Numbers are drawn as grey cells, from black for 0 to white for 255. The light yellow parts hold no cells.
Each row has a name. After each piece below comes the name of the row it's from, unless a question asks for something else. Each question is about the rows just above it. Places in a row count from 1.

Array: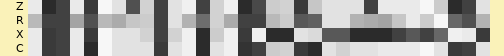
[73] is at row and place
Z, 17
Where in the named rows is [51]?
C, 16
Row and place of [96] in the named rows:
R, 21
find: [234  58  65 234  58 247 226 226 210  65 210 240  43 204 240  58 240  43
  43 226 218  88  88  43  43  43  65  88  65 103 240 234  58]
X
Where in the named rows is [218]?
X, 21

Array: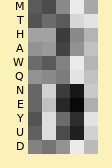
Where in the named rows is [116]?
D, 2
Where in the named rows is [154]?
A, 2

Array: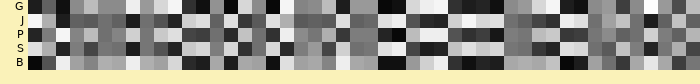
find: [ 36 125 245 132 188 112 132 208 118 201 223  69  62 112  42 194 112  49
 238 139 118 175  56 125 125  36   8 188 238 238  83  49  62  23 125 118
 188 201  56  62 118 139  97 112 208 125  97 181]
P
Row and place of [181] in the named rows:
P, 48
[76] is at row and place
G, 47
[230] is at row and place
B, 45
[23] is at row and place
P, 34
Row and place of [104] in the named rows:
J, 25
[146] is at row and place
G, 14

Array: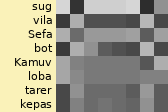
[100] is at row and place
kepas, 6
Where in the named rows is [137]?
loba, 2

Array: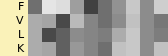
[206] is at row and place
F, 10
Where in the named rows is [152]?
K, 4
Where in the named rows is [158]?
F, 4
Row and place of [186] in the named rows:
V, 4
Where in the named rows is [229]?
F, 2
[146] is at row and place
F, 7
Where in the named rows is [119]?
V, 10

